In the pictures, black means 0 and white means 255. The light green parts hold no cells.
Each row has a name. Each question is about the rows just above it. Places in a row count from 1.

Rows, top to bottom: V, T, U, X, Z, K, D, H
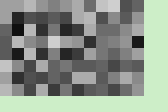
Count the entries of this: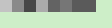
8
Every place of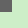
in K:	5 9 11
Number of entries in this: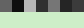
7
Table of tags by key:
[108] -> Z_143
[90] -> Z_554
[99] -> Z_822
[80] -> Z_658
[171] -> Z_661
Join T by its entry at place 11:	Z_554
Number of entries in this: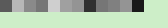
12

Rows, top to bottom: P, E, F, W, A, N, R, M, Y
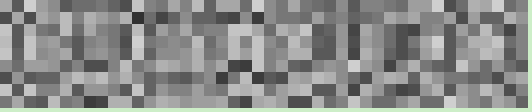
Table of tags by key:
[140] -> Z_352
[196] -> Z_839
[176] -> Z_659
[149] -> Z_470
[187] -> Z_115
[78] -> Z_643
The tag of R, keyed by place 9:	Z_115
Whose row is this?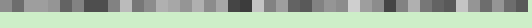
N
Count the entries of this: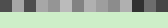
14
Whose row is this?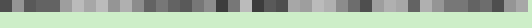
R
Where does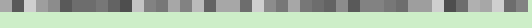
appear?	P
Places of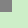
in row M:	4 5 10 15 16 18 44

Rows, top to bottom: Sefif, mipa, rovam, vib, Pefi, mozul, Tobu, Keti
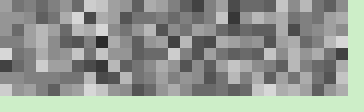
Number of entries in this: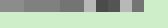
12
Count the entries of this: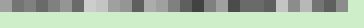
29

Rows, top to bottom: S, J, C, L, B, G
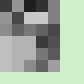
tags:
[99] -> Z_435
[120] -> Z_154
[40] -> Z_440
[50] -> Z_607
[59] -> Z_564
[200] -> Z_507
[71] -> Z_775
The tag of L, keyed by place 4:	Z_564
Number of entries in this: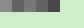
5
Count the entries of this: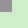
1
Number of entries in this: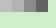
4
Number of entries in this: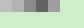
5

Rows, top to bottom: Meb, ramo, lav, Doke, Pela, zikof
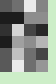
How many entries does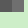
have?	2
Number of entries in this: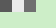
3
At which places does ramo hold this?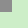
3 4
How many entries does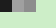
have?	3

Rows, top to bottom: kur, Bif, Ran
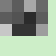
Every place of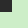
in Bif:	3
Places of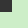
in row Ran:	2 3
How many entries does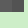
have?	2
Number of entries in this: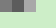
3
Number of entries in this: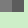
2

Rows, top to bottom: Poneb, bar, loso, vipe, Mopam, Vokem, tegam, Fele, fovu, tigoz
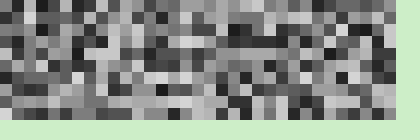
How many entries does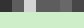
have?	7
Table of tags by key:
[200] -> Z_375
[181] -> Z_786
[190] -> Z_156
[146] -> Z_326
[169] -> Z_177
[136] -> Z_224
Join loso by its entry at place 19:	Z_156
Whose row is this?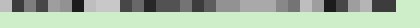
Mopam
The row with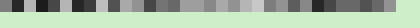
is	Poneb

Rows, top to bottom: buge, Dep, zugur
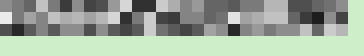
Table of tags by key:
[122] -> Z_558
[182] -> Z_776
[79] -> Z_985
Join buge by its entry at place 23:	Z_776
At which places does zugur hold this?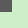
3 5 10 12 15 17
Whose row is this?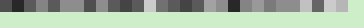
zugur
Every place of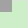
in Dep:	3 8 21
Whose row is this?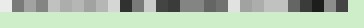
Dep
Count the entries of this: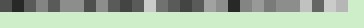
29

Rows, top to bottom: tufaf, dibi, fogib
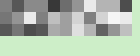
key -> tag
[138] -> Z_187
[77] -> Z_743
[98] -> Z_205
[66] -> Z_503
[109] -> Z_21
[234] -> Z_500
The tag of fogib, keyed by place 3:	Z_743
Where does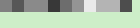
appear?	tufaf
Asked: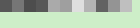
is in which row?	fogib
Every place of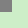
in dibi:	4 8

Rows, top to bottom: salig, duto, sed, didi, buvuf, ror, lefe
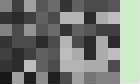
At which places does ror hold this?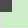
5 10
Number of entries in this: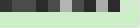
10
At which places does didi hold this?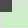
2 3 5 7
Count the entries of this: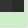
2
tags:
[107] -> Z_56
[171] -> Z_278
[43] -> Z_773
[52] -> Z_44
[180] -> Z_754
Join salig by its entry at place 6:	Z_44
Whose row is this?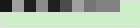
lefe
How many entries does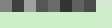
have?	8

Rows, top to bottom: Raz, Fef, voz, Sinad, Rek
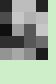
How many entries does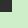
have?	1
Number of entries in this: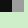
2
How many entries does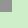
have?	1
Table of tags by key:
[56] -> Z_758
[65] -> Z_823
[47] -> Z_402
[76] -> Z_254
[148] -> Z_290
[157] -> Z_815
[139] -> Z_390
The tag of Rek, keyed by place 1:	Z_290
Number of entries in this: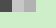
3
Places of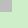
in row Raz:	2 3

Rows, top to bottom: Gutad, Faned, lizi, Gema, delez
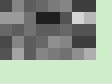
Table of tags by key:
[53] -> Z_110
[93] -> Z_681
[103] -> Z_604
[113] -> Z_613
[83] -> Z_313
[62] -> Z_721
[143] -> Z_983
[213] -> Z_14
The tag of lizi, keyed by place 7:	Z_313
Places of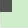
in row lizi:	7 8
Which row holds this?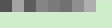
delez
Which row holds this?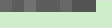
lizi

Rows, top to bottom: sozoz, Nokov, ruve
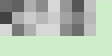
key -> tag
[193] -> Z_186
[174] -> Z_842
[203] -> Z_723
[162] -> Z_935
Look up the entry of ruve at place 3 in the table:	Z_842
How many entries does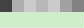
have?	7
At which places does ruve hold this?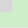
1 4 5
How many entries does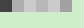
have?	6

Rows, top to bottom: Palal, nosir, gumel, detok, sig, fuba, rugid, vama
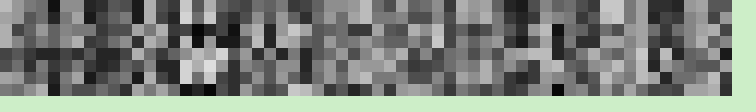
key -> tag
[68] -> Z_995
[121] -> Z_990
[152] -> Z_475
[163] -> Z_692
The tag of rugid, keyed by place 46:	Z_475
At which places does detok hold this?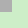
1 7 13 24 59
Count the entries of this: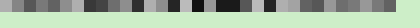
33
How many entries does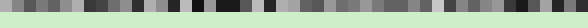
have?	49
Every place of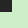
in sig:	4 5 9 10 24 26 47 57

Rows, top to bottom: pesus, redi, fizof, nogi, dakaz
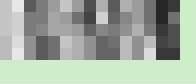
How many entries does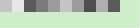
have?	10
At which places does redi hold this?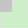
1
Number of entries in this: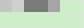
5
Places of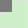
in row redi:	3 4
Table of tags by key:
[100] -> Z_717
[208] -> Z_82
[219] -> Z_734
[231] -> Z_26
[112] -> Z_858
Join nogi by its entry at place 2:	Z_734

